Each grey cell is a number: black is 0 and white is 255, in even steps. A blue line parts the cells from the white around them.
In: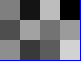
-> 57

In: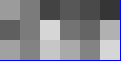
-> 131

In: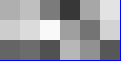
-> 108

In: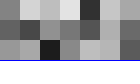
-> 168

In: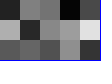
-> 101

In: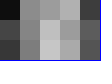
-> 125

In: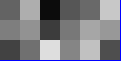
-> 112

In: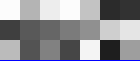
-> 83

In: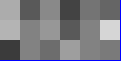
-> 130

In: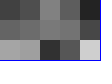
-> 159
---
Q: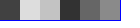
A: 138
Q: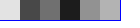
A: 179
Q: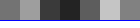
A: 129
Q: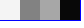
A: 8
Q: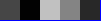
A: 40
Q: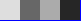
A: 38
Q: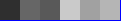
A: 181
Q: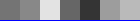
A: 186
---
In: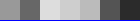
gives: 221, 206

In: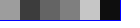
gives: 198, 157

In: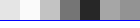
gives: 250, 229

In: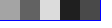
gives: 220, 164

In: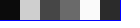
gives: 250, 207

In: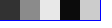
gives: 232, 204

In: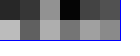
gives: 188, 174
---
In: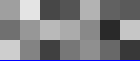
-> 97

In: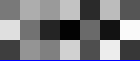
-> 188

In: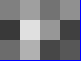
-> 115

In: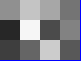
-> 167

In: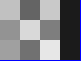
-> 201

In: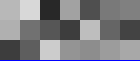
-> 121
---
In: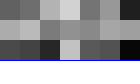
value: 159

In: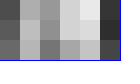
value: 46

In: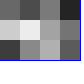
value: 116

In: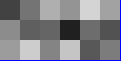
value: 82

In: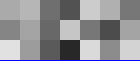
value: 164

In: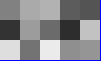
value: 194

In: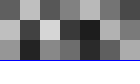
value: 122

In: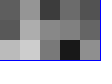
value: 101
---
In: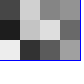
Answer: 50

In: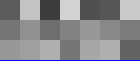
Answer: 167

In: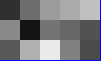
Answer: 234

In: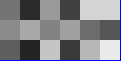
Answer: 57

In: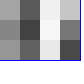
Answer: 97

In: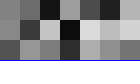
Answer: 173

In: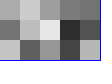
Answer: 150

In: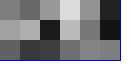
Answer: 111
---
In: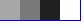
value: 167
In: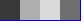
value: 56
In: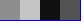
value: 142
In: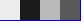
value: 236
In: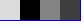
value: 219
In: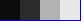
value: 12
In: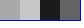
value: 169
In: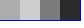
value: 173
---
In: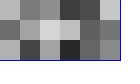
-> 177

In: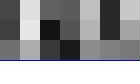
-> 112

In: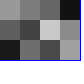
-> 25

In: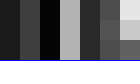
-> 26

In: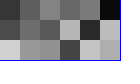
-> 209

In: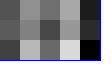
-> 65

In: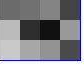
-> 201

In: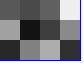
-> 40

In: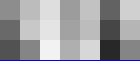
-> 82
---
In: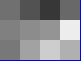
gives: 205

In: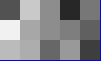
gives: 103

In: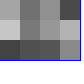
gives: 86

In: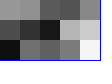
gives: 97

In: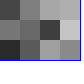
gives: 159

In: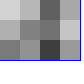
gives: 62

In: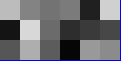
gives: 92

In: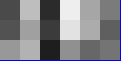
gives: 30
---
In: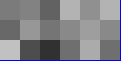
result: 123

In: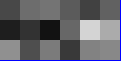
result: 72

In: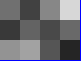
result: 112

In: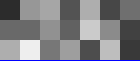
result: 44

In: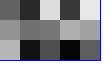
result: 99

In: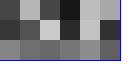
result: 70
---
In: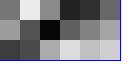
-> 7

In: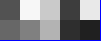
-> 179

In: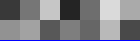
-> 88

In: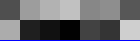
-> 17

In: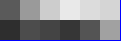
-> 68

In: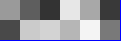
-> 211

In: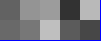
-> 191

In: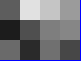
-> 126

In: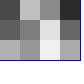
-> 225
